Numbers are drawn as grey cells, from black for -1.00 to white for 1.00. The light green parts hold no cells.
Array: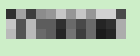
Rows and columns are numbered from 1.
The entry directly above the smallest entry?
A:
-0.71
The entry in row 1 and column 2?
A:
0.27
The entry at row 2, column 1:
0.55
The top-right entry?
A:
-0.43
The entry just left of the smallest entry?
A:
-0.17
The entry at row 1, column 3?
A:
-0.52
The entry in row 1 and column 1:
-0.62
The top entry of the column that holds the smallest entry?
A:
0.64
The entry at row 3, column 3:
0.45
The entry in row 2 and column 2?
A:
-0.35
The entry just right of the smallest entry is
-0.71

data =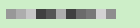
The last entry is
0.11
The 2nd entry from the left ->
0.36

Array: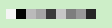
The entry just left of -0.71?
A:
0.19
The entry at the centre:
-0.55

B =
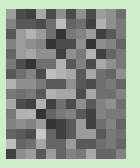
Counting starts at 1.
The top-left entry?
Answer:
0.22
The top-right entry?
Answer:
-0.13
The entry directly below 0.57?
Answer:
0.31
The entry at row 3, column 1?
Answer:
-0.30
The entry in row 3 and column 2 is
0.22
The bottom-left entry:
-0.49
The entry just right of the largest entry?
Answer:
-0.21
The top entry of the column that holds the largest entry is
0.31
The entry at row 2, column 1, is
0.03
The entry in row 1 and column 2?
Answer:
-0.40
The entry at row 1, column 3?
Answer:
-0.49
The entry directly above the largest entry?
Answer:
0.22
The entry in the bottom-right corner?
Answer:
0.03
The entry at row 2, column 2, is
-0.30

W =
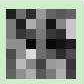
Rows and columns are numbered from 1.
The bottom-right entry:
-0.49
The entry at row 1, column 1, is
-0.75
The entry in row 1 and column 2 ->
-0.14
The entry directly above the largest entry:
-0.93
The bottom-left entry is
-0.22
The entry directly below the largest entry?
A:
0.04
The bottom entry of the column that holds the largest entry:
0.36
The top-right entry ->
-0.22
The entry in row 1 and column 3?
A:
-0.65
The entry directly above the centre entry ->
-0.04
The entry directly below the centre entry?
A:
-0.14

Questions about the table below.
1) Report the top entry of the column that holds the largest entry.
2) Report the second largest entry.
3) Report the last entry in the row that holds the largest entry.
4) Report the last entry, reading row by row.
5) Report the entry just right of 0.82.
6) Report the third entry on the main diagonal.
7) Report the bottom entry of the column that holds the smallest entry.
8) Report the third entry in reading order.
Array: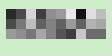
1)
0.82
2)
0.74
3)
0.48
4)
-0.16
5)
-0.86
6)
-0.07
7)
0.56
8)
0.66

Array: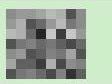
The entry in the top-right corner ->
0.10
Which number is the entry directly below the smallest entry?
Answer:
-0.17
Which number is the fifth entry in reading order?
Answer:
0.45
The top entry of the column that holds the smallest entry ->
0.29
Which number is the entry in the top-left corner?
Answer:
0.10
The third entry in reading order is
0.19
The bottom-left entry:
-0.35
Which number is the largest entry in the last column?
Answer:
0.19
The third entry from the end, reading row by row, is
0.01
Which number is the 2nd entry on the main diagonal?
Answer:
0.37
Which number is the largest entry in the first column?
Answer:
0.45
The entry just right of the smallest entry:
0.55
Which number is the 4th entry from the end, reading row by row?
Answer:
-0.43

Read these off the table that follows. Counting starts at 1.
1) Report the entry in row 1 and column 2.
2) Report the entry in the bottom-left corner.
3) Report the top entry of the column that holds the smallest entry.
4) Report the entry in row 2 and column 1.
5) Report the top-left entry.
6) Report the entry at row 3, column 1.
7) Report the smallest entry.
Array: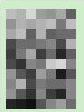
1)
0.40
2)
-0.70
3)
0.67
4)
0.15
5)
0.48
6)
0.31
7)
-0.87

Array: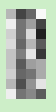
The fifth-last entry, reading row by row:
0.79
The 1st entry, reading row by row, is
0.43
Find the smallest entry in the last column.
-0.75
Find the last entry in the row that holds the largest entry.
0.95
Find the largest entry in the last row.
0.87
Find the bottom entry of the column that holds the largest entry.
-0.29
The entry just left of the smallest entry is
0.71
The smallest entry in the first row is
-0.47
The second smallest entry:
-0.57
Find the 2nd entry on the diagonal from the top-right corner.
0.24

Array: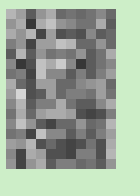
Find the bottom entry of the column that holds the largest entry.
-0.47
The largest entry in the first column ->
0.42
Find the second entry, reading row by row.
0.24
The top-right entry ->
-0.18
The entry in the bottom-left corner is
0.16
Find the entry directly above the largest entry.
-0.18
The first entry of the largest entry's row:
0.24
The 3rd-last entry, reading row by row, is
-0.10
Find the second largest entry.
0.59
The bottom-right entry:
0.16
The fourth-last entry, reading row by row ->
-0.18
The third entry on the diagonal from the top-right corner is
0.07
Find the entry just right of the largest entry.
-0.37
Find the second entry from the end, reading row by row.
-0.28
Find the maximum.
0.67
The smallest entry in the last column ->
-0.28
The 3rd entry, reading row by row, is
-0.28

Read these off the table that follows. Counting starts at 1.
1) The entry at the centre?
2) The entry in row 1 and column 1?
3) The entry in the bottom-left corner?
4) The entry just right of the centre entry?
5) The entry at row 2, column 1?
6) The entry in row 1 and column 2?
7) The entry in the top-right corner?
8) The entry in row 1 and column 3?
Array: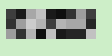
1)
-0.51
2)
-0.51
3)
0.23
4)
0.41
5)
-0.61
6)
-0.80
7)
-0.51
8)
0.31
